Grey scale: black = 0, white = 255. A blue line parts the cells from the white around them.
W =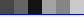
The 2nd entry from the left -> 100
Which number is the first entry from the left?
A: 71
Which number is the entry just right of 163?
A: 133

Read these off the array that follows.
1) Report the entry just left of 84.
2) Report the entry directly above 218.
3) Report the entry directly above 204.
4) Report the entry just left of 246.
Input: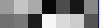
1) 204
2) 76
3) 22
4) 28

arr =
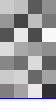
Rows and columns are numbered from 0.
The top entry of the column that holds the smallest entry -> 143
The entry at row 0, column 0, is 203
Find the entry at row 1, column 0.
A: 150
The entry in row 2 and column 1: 233
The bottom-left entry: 127
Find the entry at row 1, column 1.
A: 69
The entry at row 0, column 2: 90
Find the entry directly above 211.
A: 112

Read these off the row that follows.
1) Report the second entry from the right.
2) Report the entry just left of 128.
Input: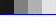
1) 177
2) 24

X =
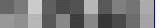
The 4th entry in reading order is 96
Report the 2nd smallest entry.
62
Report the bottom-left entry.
152
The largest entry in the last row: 183
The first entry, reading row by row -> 102
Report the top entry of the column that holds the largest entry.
203
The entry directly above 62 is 82

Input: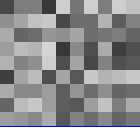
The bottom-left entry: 157
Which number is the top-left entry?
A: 71
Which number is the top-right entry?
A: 193
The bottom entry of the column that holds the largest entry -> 171
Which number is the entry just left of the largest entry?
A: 179
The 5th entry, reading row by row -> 206
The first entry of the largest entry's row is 157
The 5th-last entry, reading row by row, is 131
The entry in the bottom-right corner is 117
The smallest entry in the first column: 63
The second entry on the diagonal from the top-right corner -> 93
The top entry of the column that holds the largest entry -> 55
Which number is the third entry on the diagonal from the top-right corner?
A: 117
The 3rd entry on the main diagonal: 109
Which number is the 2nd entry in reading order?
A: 125
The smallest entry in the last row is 87
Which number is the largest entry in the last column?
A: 200

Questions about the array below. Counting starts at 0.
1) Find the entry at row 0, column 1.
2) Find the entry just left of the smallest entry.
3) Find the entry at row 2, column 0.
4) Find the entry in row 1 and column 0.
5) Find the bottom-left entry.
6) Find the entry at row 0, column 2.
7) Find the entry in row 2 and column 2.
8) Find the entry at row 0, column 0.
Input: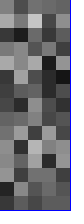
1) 77
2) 43
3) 56
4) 169
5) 56
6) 113
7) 106
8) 129

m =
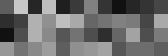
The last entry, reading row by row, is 94
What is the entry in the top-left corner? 94
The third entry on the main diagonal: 177
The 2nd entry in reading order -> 199
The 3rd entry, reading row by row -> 38
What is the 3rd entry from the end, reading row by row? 109
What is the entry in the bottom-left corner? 151
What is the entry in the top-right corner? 70
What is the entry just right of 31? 58
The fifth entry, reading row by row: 31

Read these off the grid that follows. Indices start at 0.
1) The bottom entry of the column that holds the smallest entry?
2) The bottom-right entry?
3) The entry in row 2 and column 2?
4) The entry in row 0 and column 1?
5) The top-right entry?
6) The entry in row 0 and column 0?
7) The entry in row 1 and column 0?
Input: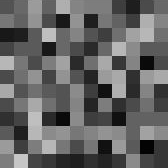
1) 68
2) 55
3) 90
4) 104
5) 104
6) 83
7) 119

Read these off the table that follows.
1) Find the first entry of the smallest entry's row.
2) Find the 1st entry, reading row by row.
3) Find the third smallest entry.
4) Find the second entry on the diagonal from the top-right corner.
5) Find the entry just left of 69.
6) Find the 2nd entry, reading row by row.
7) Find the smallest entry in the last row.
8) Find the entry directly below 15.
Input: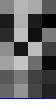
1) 28
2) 135
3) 15
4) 28
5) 148
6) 181
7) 35
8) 189

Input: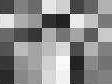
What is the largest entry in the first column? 229
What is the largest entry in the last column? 201
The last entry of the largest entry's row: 115
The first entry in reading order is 68
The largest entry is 249
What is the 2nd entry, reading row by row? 128
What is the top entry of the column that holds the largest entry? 208
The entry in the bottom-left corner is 42
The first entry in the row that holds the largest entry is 54
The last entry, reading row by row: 128
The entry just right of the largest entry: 34
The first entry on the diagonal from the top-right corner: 178
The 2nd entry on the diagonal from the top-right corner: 194
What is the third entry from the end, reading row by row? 48
